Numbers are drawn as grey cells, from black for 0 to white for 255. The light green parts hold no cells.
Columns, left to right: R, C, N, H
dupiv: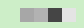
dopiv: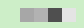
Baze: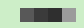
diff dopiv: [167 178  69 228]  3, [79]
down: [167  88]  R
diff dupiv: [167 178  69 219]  4, [228]
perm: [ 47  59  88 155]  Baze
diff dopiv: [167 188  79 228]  2, [178]
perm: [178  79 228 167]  dopiv
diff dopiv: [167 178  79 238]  4, [228]

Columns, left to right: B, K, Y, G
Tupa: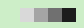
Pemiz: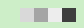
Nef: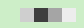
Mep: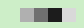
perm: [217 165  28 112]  Tupa
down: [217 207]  B
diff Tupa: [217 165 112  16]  4, [28]
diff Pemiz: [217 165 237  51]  4, [62]
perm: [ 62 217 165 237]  Pemiz
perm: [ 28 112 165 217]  Tupa

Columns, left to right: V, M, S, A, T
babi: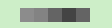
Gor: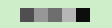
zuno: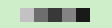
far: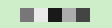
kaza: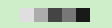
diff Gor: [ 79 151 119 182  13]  3, [110]
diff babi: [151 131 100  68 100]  1, [140]
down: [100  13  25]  T
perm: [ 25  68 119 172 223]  kaza

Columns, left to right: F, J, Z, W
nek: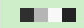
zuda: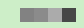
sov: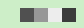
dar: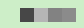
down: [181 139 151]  J
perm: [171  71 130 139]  zuda
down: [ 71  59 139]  W
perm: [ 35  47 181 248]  nek
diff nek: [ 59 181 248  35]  1, [47]
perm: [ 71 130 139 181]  dar
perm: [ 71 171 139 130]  zuda

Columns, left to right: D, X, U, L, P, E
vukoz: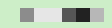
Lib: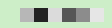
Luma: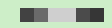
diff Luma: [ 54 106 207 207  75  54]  1, [66]
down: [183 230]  E
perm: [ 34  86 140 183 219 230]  Lib
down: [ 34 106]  X
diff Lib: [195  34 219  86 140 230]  1, [183]
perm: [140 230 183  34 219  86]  Lib
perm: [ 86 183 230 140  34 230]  vukoz

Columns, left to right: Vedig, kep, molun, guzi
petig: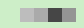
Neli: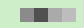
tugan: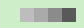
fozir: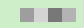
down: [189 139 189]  Vedig
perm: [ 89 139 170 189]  tugan
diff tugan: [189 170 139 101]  4, [89]

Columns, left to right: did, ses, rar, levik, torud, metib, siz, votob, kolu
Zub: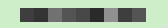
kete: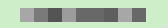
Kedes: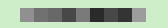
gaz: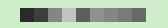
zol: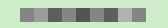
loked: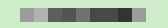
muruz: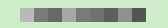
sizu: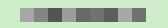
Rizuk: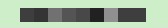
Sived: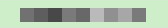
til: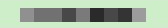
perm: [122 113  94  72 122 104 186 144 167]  Sived
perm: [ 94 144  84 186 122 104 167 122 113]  muruz
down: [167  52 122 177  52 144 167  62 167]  votob
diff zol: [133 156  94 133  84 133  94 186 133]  8, [177]
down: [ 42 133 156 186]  did
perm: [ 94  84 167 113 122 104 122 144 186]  muruz
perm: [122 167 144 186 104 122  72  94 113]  Sived

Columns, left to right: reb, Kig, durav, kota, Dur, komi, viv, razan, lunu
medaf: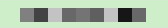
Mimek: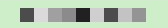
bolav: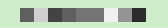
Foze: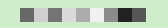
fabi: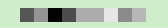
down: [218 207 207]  Kig
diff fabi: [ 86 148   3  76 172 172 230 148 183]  8, [139]
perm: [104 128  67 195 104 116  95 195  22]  medaf
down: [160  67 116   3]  durav

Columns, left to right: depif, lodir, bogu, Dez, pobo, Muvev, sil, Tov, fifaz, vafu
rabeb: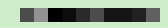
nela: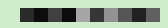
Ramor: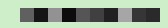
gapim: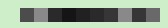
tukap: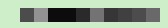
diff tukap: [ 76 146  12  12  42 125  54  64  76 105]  6, [115]
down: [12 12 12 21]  Dez
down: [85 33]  pobo
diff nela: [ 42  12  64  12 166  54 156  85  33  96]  7, [146]
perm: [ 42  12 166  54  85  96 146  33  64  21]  Ramor
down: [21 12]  Dez
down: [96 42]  vafu

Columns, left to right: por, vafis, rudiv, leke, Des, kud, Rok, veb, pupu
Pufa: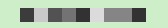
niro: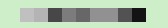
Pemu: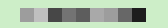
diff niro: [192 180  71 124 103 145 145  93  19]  8, [82]
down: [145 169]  kud
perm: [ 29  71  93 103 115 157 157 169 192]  Pemu
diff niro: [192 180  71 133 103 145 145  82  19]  4, [124]
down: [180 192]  vafis

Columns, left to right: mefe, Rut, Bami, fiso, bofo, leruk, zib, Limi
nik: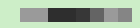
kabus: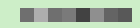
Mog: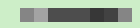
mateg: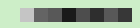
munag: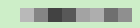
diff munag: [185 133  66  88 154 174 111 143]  5, [163]
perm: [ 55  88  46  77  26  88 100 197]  mateg
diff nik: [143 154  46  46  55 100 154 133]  1, [154]
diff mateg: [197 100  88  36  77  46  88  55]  4, [26]

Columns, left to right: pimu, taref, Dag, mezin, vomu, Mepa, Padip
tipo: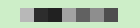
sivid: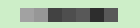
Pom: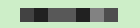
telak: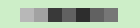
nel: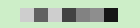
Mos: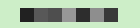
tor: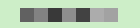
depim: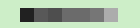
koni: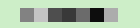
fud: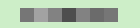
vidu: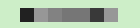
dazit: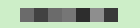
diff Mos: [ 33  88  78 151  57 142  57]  5, [45]
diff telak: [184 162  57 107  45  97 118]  4, [97]
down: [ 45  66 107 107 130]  vomu
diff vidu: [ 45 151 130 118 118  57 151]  1, [33]
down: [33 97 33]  pimu

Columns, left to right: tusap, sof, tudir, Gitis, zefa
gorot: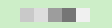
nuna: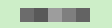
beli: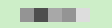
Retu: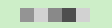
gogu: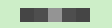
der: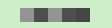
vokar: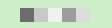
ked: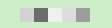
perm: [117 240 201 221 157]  gorot
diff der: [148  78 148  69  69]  4, [78]
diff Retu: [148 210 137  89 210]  4, [78]
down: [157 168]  tudir
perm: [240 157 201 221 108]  vokar
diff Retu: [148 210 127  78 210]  3, [137]
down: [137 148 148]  tudir

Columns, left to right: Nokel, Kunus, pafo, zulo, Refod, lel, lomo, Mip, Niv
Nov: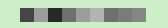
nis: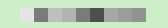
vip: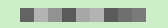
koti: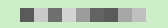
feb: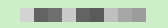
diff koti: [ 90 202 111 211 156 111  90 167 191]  6, [99]
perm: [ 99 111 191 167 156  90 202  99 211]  feb
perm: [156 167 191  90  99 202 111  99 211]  feb

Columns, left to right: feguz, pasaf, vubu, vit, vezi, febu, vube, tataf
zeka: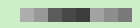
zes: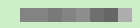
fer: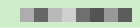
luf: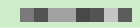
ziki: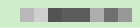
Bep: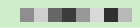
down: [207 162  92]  vit
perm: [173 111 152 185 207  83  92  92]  ziki
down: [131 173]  feguz
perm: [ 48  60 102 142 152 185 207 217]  Bep
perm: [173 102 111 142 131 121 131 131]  zes

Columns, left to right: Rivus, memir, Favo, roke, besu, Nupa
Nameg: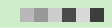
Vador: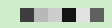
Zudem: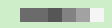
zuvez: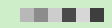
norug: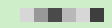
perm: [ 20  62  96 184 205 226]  Vador
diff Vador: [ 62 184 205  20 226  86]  6, [96]
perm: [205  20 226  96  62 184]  Vador
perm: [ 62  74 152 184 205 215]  Nameg
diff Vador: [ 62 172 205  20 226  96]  2, [184]

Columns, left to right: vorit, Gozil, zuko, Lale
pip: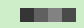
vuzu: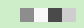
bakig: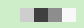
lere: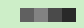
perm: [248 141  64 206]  bakig
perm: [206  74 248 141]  vuzu
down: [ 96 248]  Gozil
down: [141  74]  zuko
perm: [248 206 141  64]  bakig
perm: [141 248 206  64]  bakig

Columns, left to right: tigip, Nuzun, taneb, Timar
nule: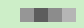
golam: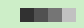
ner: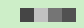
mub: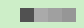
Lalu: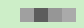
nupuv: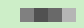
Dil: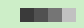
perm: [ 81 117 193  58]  Dil
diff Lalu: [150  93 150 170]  1, [160]
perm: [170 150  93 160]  Lalu
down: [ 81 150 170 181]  Timar
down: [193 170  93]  Nuzun
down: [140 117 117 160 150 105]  taneb
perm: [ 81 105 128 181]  nupuv

